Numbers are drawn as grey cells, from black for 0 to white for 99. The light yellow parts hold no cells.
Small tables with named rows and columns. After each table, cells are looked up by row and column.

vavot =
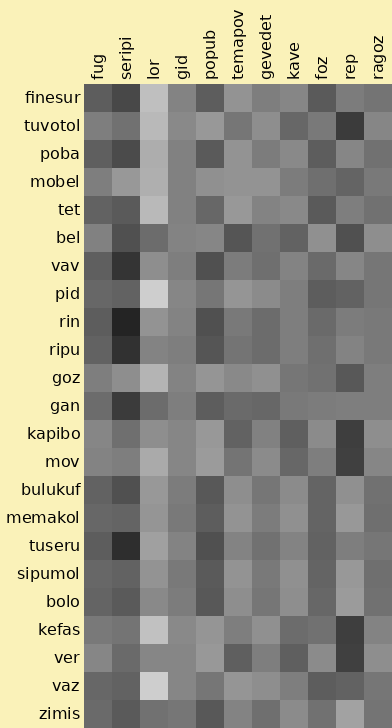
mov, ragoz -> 52
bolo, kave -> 55
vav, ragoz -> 46
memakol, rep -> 59
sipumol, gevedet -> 47
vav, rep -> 52
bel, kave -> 38
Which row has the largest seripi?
mobel

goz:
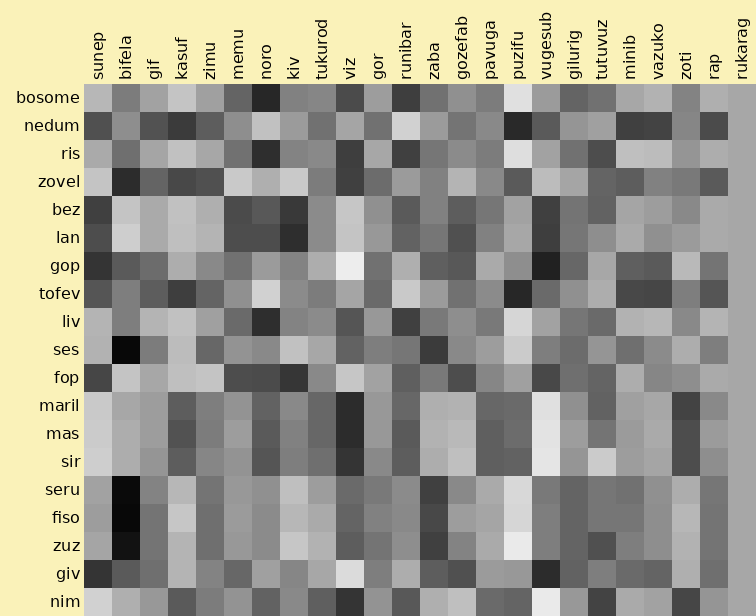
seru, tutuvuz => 46
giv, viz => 85
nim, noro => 38
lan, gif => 66
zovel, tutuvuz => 39
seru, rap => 46
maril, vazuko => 65
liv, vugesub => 63
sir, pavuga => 37
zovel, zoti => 47
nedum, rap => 29

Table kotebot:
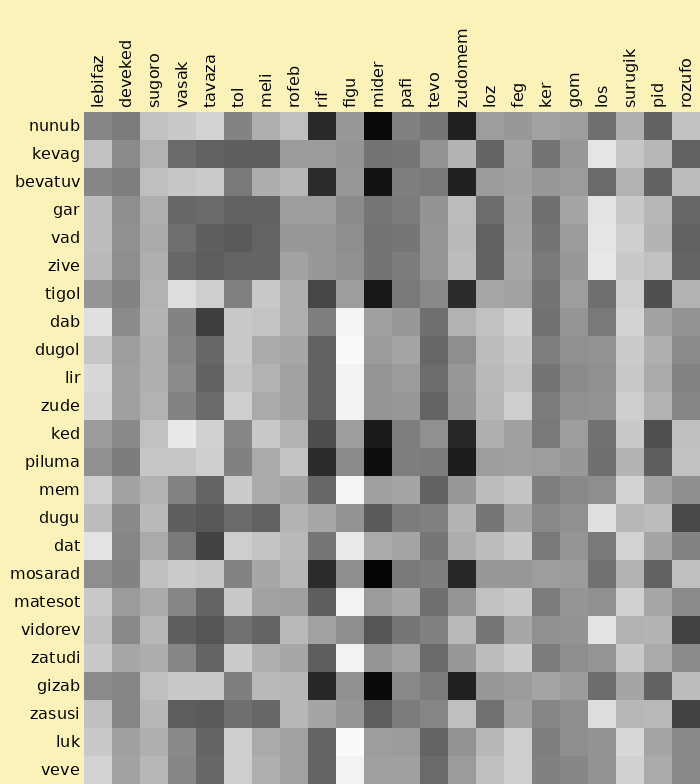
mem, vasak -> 51
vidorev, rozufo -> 26
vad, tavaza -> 37
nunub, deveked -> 48
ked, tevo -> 56
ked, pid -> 31
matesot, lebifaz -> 78
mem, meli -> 66
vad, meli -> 39
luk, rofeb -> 63
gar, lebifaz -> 73
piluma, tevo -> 48
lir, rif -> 38
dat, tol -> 80
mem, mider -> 62
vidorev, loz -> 46
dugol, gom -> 56
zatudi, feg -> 79

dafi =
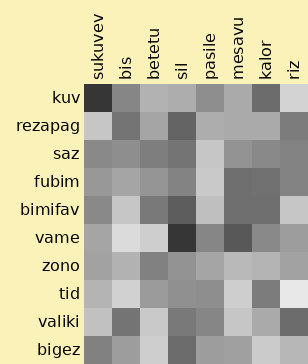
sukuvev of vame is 64
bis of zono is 69
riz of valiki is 42
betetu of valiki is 78
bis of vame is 85
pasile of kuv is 55
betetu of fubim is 58
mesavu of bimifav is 43
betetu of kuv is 69
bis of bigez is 61
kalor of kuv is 42
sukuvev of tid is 70
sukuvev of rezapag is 77
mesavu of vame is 34
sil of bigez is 42
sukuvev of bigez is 50
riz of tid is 90
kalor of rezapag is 66
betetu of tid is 60
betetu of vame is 80

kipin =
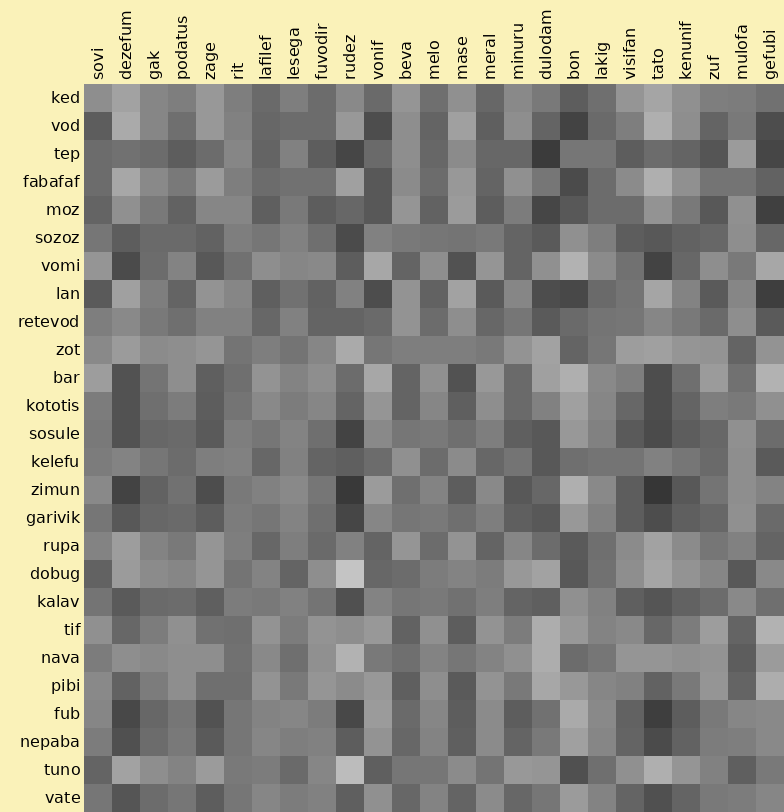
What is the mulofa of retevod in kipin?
55
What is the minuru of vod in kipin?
55
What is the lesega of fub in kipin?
52
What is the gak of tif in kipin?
48
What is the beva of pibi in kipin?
37
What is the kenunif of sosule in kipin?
36
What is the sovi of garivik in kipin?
46
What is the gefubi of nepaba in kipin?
53
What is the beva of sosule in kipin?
46
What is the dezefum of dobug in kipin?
60

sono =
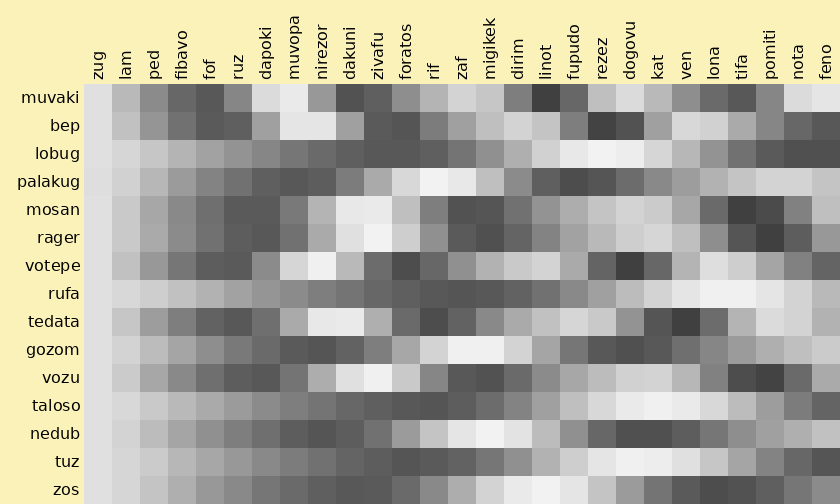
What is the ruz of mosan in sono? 35
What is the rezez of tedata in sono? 78
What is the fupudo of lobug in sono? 90
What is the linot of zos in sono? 94
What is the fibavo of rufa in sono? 75
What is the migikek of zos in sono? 82
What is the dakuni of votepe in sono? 72
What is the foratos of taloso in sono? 34
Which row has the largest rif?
palakug

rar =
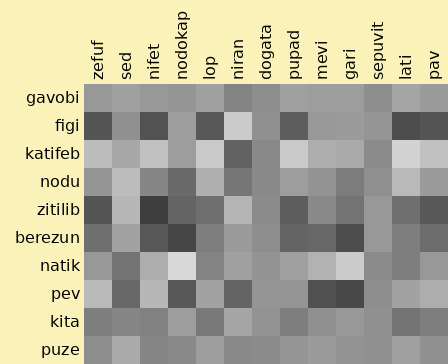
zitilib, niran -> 70
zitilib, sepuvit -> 59
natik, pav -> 59
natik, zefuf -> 59
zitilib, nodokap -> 39
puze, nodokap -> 53
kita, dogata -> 57
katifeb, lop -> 78

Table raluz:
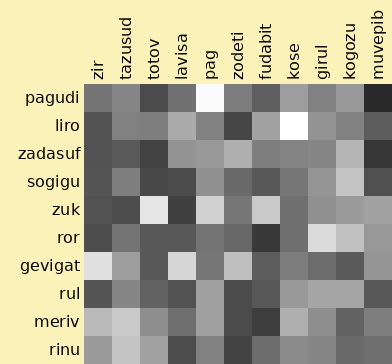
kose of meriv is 68
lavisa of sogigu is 29
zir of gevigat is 87
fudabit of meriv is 24
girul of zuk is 56
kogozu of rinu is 41
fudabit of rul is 34
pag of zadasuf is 59
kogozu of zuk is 60

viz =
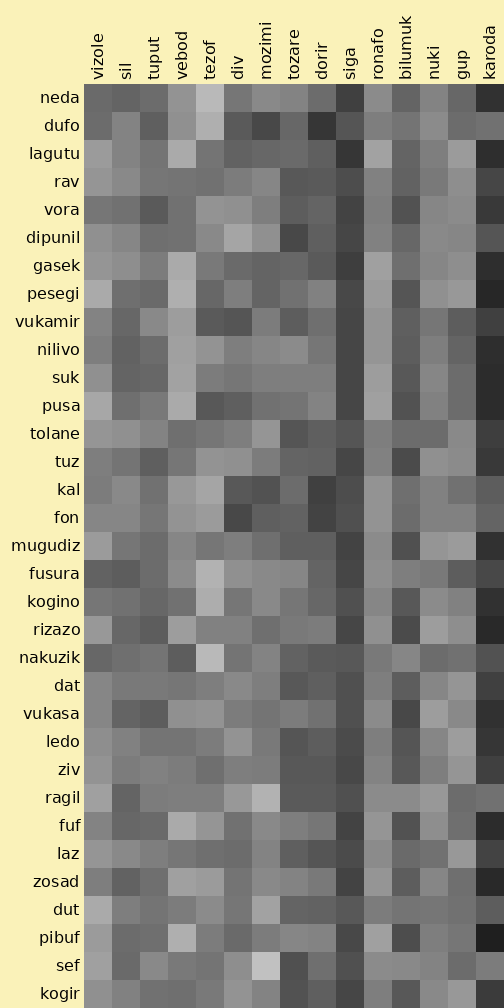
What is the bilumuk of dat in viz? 36
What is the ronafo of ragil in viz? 54
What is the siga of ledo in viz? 29
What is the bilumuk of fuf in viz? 32
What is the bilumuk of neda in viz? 39
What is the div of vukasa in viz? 48
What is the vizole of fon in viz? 52
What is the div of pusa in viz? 37

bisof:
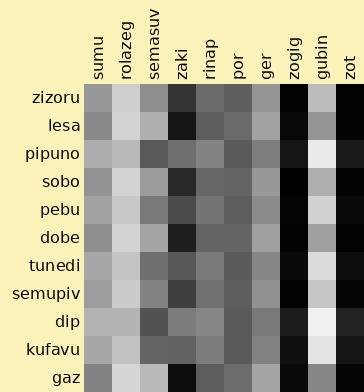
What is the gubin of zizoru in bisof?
73
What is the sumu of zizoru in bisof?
59
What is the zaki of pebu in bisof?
29
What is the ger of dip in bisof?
47
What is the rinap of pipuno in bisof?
51
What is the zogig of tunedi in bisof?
4
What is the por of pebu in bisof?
36
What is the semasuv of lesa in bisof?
68
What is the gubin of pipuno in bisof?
91
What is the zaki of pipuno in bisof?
43
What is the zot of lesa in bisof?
1
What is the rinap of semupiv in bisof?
44
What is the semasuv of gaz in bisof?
72
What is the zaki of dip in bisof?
48
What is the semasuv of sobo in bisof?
60
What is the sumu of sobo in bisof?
57
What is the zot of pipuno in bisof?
10
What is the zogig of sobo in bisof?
0

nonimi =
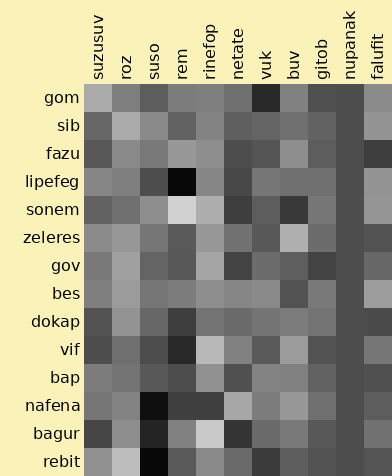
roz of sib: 66
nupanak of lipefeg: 30
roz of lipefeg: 49
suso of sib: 53
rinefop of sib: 51
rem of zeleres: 35
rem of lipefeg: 3
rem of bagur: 50
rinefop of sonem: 67
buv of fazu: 55
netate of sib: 37
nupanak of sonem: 30
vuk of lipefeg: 46
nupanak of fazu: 30
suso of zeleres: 46
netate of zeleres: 44
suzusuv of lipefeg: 52
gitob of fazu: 36
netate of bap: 31
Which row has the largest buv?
zeleres

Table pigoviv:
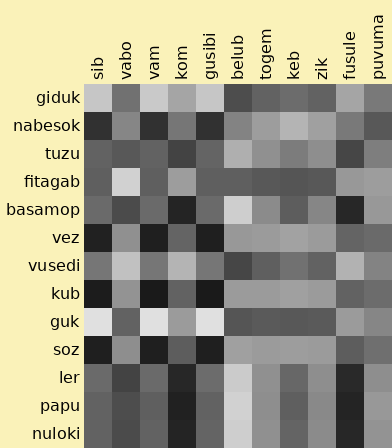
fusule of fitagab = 59
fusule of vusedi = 69
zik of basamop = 52
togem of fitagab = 34
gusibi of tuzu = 39
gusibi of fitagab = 37
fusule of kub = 38
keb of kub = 62
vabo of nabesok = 52
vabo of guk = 38
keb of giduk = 42
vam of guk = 87
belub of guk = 33
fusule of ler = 16
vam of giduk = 78
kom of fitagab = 61
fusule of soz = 36
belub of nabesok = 51
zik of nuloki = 54

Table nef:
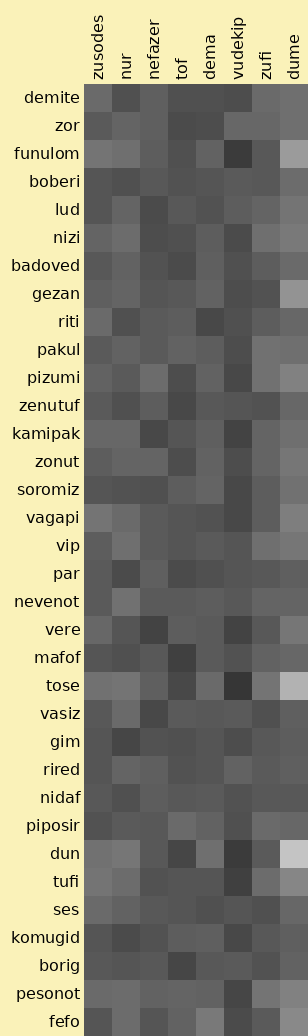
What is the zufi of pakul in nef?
44
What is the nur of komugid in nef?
29
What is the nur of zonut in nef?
39
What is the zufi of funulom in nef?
34
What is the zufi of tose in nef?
45
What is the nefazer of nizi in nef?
30
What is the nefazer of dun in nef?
34
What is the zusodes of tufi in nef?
45
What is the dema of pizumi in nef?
38
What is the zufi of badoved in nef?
36
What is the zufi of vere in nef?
34
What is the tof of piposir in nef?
41

